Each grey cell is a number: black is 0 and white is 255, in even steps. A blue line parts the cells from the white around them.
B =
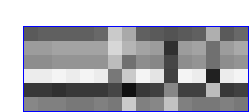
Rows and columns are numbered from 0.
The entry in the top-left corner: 90
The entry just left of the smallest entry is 70
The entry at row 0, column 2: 96
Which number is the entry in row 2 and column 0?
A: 141
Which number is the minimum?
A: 17
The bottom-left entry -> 135
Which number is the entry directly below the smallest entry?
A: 202
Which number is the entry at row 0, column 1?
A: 96
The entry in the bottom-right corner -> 120
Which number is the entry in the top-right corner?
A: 104
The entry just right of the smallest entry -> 56
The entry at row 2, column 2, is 148
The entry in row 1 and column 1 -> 156
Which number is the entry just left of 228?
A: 244

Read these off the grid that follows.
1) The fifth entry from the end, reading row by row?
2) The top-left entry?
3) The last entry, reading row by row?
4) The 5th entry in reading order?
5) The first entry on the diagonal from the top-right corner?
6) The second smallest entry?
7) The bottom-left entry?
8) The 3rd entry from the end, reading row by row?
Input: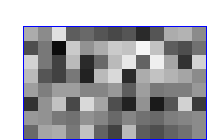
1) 93
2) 172
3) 139
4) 105
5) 139
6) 26
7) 105
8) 99

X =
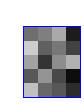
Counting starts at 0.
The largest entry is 205
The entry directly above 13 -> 177
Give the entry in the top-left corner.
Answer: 111
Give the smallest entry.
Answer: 13
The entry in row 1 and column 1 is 96
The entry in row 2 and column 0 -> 162

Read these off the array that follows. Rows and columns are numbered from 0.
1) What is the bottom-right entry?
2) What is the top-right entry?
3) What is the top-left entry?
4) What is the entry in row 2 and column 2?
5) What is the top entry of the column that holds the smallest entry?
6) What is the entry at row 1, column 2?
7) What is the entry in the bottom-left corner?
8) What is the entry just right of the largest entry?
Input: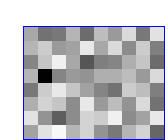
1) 102
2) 226
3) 168
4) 240
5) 114
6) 154
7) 162
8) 181
